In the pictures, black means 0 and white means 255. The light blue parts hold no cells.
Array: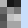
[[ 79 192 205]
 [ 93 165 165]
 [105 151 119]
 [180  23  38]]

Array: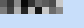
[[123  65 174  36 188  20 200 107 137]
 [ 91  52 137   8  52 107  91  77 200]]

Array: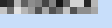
[[196 113 226 182 154  81 166  81 113 196  81 141 141 166]
 [ 38  53 182  97 141 129  69 129  22  97 211 211  38 182]]

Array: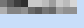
[[174 131 131 144 104  88 117 104 158 144 144]
 [117  88  61  46 201 201 187 158 201 187 214]]

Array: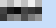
[[210 179 225 194 240 179]
 [ 54 123 137  79 123 149]
 [ 67  26  11  67  54  41]]

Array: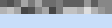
[[178 193 166  69  81 135 166  69 123 193 193 178 222 178 151 135]
 [ 95  81 109 166 123 166 109 109 123  95  95  95 151  95 135 135]]
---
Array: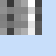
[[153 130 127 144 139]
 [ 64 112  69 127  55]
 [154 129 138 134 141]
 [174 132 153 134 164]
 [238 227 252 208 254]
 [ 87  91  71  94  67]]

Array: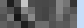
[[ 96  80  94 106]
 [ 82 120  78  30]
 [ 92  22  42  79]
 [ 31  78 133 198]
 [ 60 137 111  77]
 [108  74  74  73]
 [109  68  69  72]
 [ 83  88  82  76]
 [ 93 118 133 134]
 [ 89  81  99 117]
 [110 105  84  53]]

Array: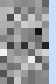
[[145  84 152  92 243 182 130 167 175 182 182 152]
 [ 84 158 114 158 158  62 143  92 172  77 187 158]
 [199 182 122 177 138 144 177 160 149 215 105 144]
 [130 157 198 164 150  48 137 137 205 130 157 137]
 [115 115 165 236 108 165 122 129 193 200 115 143]
 [134 134 196  81 187 116 107  19 187 143 152 161]
 [134 142 108 150 209  33 167 167 142 192 134 100]]

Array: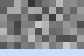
[[ 87 148 183 135 148  94 101]
 [120 162 109 115  99 168 104]
 [ 86 145  78  69  95 171 171]
 [125 116 144 127 135 111 137]
 [116 188 170 125  89 170  52]
 [155 134  79 198  69 166  90]
 [180  91 172 180 156  83 116]
 [122 134 104 122  62 170 128]
 [141  81 111 118 178  88 186]
 [200  78 143 150 107 136 136]
 [167  88 162 136 136 104 141]
 [117 161 123  79 139 155 123]]

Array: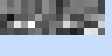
[[ 75  57  74 144 140]
 [ 85 122  18 124 105]
 [ 72 228  93 133 134]
 [ 77 156  91  99  94]
 [108 253 108 116 113]
 [120  88 155  78  83]
 [ 72  85  99 139 140]
 [123 117  97 117 111]
 [ 54 119  73  58  47]
 [ 61 215 140 114  87]
 [ 31 156  69 119 124]
 [ 51 112  72 125 120]
 [229  58 130 106 126]
 [224  69 153 103 130]
 [103 208 165  69  70]]

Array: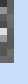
[[106  85  87 153 222  78  93 147  55]
 [102 109  90  91  96 106 112  98  96]]

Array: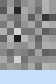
[[142 169 134 147  99 177 122 152  88 111]
 [159 130 108 166 182 110 167 124 168 149]
 [151 209 136 146  29 212 105 115  38 101]
 [135 114 128 143 185 117 147 160 169 141]
 [168 146 108 168 152 117 166  95 152 156]
 [119 141 162 115  99 158 115 148 110 130]
 [181 142  97 173 163  93 182  54 177 177]
 [172 147 105 171 153 114 169  87 155 158]]

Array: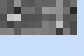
[[128  89  78 100 101]
 [130  66 194  85  87]
 [ 93  90 204  41 146]
 [124  84  79 111  89]
 [124  88  82 112  86]
 [129  91  84  95 101]
 [124 127  97 153  97]
 [120 115  90 146  99]
 [ 58 190 137 143 147]
 [122  88  83 113  91]
 [ 76  74  88  39 112]]
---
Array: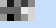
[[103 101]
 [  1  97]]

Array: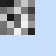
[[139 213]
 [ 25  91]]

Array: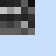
[[154 186]
 [ 34  46]]

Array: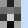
[[116 100]
 [207  53]]

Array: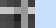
[[196 159]
 [ 67  32]]

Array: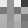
[[150 117]
 [148 184]]

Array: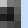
[[35 96]
 [20 80]]

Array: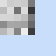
[[220 115]
 [213 205]]
